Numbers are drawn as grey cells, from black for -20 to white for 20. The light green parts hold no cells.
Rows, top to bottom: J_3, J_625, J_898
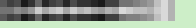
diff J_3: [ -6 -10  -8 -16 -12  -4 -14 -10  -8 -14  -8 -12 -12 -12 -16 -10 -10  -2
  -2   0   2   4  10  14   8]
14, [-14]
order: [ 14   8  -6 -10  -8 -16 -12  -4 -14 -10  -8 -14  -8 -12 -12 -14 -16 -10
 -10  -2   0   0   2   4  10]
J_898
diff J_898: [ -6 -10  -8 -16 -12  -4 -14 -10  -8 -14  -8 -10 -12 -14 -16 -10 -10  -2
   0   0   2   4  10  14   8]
12, [-12]
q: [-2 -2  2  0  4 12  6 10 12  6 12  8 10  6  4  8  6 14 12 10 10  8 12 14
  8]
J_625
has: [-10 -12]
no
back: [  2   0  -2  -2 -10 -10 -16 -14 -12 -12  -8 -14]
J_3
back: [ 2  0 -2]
J_3

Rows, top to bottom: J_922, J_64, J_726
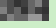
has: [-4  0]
yes
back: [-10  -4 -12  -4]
J_64
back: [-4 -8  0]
J_64
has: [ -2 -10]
no
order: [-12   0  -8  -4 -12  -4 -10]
J_64
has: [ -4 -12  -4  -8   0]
no
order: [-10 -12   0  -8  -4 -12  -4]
J_64

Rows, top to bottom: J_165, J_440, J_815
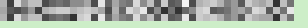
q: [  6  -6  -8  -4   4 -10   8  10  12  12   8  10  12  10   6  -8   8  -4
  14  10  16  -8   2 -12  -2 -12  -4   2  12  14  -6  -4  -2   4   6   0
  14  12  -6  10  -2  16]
J_440
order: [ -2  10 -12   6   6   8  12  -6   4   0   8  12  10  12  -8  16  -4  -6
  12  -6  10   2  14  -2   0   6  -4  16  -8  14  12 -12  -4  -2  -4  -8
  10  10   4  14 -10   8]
J_815
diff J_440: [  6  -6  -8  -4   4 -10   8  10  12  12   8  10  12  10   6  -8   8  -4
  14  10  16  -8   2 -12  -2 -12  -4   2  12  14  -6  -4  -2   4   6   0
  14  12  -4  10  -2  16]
39, [-6]

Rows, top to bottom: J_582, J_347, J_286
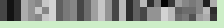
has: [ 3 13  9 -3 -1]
yes
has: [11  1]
yes
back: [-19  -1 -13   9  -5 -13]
J_582
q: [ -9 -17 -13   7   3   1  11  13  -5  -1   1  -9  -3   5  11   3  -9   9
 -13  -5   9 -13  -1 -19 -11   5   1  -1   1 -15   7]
J_582

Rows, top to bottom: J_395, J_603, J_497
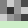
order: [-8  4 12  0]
J_395
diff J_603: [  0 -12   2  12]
3, [4]
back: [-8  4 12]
J_395
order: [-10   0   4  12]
J_497
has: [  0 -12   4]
yes
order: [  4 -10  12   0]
J_497
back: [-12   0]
J_603

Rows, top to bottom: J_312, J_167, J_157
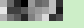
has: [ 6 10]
yes
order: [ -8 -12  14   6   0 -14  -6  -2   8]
J_157

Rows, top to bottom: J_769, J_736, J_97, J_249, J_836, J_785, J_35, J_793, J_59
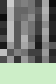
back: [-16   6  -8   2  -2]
J_97
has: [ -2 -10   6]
yes
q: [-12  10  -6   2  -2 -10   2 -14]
J_249
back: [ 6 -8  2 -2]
J_97
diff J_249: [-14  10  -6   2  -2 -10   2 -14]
1, [-12]
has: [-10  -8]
no

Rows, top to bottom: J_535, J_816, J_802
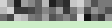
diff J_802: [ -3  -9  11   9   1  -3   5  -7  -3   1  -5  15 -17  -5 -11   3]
5, [-1]
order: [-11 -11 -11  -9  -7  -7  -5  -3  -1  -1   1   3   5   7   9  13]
J_816
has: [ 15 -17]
yes
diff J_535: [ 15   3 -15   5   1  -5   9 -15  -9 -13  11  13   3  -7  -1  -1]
1, [13]

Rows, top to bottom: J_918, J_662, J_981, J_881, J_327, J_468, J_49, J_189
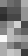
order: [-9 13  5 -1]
J_881
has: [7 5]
yes
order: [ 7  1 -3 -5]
J_918
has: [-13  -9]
yes
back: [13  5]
J_881
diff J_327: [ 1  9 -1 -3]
4, [-5]
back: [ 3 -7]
J_662

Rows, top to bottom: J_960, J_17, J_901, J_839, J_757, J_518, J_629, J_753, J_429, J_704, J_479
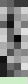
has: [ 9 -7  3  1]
yes
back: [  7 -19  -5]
J_518
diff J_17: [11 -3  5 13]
2, [-1]
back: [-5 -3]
J_960
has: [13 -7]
no

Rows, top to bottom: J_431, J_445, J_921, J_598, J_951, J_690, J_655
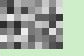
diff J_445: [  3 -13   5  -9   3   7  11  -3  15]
7, [13]
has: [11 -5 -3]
no
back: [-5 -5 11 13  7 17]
J_921
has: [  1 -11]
yes

